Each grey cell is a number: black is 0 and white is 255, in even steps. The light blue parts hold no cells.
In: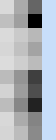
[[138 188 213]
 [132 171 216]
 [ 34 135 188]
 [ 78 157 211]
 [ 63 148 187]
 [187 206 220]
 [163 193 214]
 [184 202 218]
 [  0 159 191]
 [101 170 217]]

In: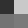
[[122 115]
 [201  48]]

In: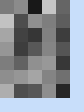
[[ 38 142  87  78 174]
 [112 132 165 150 142]
 [ 55 152 144  98 125]
 [ 85 133  88  61 150]
 [ 61 129  54  66 166]
 [ 93 126 143  77 194]
 [101 197  24 139 123]]

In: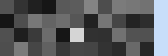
[[ 38 105  42  51  69  71  56  97  70 123  78]
 [ 81  82 114  48  49 213  22 108  58  30  80]
 [ 45  35  69 118  33  86 110 100 120  78  21]
 [114 119 123  77 132  92  89  22  32  51  83]]

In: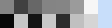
[[213 192  44 200  20 198   8]
 [246 155 133 132 103  64 133]]

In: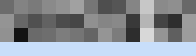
[[156  95 148 216  45 124 149 101 117 125 110 106  19 145]
 [157  46  68 181  57 137 133 144  70  76  98  80 103 148]
 [104 143 138 199 133  85  78 118 161 146 138 122 131 108]]

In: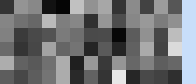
[[ 47  66  73  38 231  52  98  41 172 116  93  71  93]
 [103  94 129 103 149  57 152  31 173 112  89  98 173]
 [219  67 170  97  36  90  37 116 101 163  71  52 106]
 [189  70 145  92   7  75  74 111 123  83  73  59 129]
 [144 124 153 135  77 150  48 135 126 186 103 113 133]
 [ 86 156  66 139  52 167 146 193   5  18 136 148  52]]

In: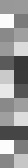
[[198 134]
 [123 252]
 [ 69  69]
 [221 159]
 [158 137]
 [ 84 232]
 [ 58 202]
 [ 56  90]
 [219 154]
 [159 137]
 [122 251]
 [153 152]]
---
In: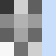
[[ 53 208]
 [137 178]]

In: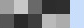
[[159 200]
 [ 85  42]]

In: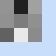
[[147  32]
 [145 125]]

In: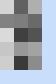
[[212  97]
 [130 126]]

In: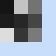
[[ 21 195]
 [ 28  39]]

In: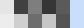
[[229  64]
 [237 207]]

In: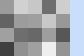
[[155 209]
 [ 99 156]]

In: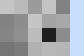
[[196 186]
 [130 141]]

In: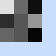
[[224 106]
 [ 45  86]]
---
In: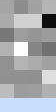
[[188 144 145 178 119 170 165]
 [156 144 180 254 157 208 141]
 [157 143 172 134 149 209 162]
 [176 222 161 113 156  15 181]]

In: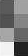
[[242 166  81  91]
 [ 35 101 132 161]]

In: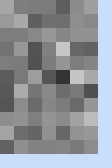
[[ 98 164 141  85  88  91 125 115 126 153 166]
 [143 109 146 140 171 121 123 151 126 169 126]
 [131 101 127 106 118 157  82  83 136  95 124]
 [130 145 148 134 137  85 124 128 152 111 123]
 [132 103 138 124 109  51 149 198 135 110  93]
 [122 147 162 106 121 197 125 103 145 142 139]
 [140 152 188 149  80 168 133  98 145 136 158]]

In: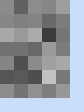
[[140  85 133 113 168 135 139]
 [116  89  79 113 153 128  96]
 [144  78 139 104 171 132 140]
 [126 194 160 154  60 105 134]
 [151 120 168 124 118 124 158]]

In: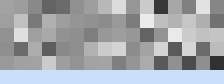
[[153 143 146 159 162]
 [161 107 223 192 157]
 [162 173 159 121 137]
 [203  94 169 176  99]
 [158 137 146 158 107]
 [147 143 143 149 144]
 [162 177 126 145 158]
 [164 203 152 140 184]
 [127 212 158 153 220]
 [149 140 151 124 150]
 [171 163  99 235 202]
 [ 89 212 147 191  55]
 [144  90 234 179 167]
 [ 75 214 203 198 128]
 [143 107 193 175 226]
 [ 49 188 196 113 134]]

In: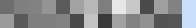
[[155 110]
 [ 89 127]
 [127 130]
 [127 148]
 [130  90]
 [ 73 162]
 [195 184]
 [ 57 126]
 [162 231]
 [130 200]
 [145  74]
 [ 83 159]
 [ 86 130]]

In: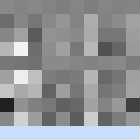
[[134  33 197 159 119 182 134 109 136]
 [208 145 169 238 117 243 161 134 131]
 [157 128 181 191 113 109  90 118 135]
 [ 98 120  99 125 138 142 146 137 131]
 [140  97 158 119 138 160 143 149 127]
 [ 93 104 118 123 133 120 138 131 133]
 [204 162 169 181 130 184 171 173 126]
 [ 98 131 117 105 134  82 118 130 133]
 [124 153 127 117 137 102 119 140 129]
 [150  64 163 160 125 154 157 161 131]]

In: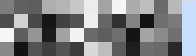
[[136 246  76 125]
 [ 18  95 210  96]
 [ 83 149  72  94]
 [ 63  27  22 174]
 [ 83 162  65 180]
 [ 59 243  82 199]
 [217 106 239 236]
 [189  94 102 163]
 [ 90 111  49 245]
 [ 30  20 131 172]
 [110 164  19 190]
 [105 139 111 105]
 [ 40 112 123 184]]

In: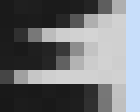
[[ 24  25  69  29  28  27  26  26]
 [ 28  26 160  30  26  48  27  31]
 [ 27  25 198  30  31 120  28  30]
 [ 25  28 207  37  35 188  26  27]
 [ 28  26 210  97  57 206  39  27]
 [ 30  29 209 179 141 209  86  29]
 [ 48  46 209 204 195 212 175  36]
 [118 119 207 210 209 208 201  94]
 [191 193 209 206 208 208 209 175]]
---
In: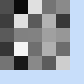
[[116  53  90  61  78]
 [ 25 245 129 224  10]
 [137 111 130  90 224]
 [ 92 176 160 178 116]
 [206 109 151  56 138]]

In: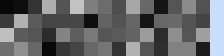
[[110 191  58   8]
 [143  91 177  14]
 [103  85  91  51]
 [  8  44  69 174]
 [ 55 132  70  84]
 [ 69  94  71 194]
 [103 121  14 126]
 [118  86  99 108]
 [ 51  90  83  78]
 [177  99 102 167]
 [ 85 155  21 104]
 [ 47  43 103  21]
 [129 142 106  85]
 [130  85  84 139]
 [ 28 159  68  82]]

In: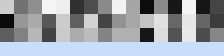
[[ 94  11 205]
 [129 151 114]
 [183 170 142]
 [ 67  88 245]
 [202 204 238]
 [172  95  49]
 [188 211  78]
 [132  68 138]
 [177 146 242]
 [176 167 166]
 [ 23 194  12]
 [220 224 139]
 [ 83 103  23]
 [232 230 243]
 [ 76 102  22]
 [134  60  69]]

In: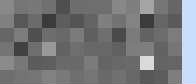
[[110 138 116 102 128 137]
 [115 120  65 124  87 117]
 [117  92 110  79 107 120]
 [129  94 152 109  59 112]
 [121 106  99 105  93  79]
 [111 106 110 123  84 109]
 [117 123 104  95 100 110]
 [105 100 103 110 127 110]
 [113 104  96  74 114 135]
 [103 106 125 123 131 126]
 [ 88 218 126  98  59 164]
 [ 93 100  99 108 101 118]
 [126 101 118 124  90 102]]

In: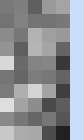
[[200 137 222 122 117 216 148 139 115 121]
 [172 119 163 175 102 106  94 119 130 127]
 [169 102 141 212 124 131 181 178 116  95]
 [ 76 119  74 163 119 134 165 159 115 154]
 [ 33  86  93  63 100  56 100 153 120 164]]

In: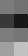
[[160 124  57 123]
 [193 118  24 114]]
